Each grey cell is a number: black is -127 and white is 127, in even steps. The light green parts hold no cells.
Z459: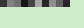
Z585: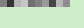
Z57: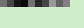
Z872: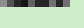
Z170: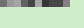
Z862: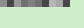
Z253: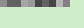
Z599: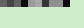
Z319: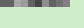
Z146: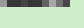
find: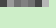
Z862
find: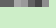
Z319
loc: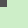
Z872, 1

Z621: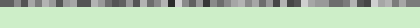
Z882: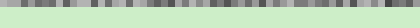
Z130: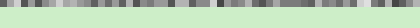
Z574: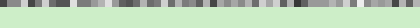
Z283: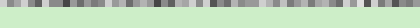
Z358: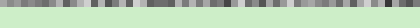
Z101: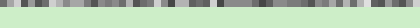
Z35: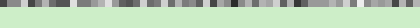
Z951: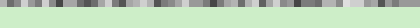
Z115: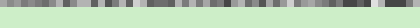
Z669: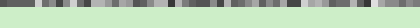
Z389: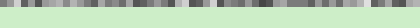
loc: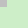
Z283, 40
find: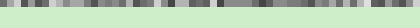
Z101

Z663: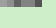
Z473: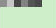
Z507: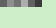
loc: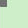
Z507, 2
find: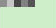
Z473
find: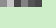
Z473
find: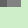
Z663
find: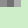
Z507

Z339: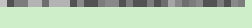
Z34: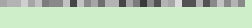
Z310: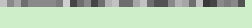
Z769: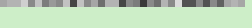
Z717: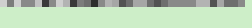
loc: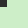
Z717, 13
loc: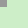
Z769, 7
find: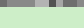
Z717
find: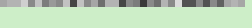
Z769
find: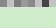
Z769
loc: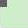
Z769, 31

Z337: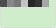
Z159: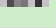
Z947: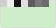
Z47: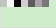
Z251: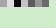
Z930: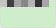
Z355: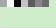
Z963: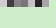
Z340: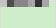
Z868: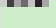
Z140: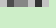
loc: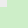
Z947, 1
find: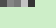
Z159
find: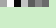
Z355
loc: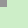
Z251, 5
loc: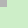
Z930, 4

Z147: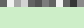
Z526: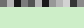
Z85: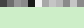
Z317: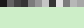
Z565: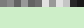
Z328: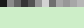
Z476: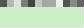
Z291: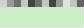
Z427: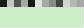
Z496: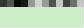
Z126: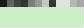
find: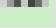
Z496
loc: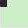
Z565, 10
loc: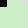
Z496, 2

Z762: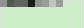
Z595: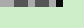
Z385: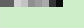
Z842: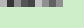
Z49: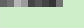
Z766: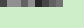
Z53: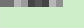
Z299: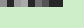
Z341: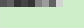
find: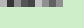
Z842
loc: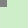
Z341, 5

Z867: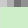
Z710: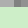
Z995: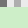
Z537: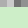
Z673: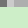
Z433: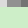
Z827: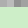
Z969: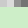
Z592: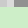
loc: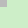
Z827, 1
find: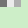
Z995
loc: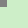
Z710, 2
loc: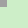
Z827, 3

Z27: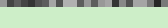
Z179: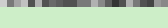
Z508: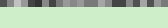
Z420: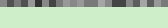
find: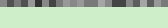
Z420
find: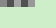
Z508
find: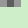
Z27
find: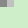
Z508
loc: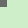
Z179, 7
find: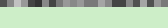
Z508

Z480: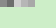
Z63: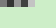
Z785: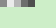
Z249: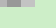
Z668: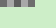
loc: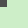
Z785, 4
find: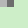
Z785
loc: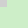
Z480, 2
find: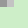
Z249
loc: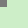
Z63, 0
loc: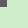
Z668, 2

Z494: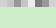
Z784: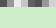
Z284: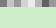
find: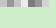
Z494
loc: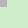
Z284, 5
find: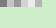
Z284

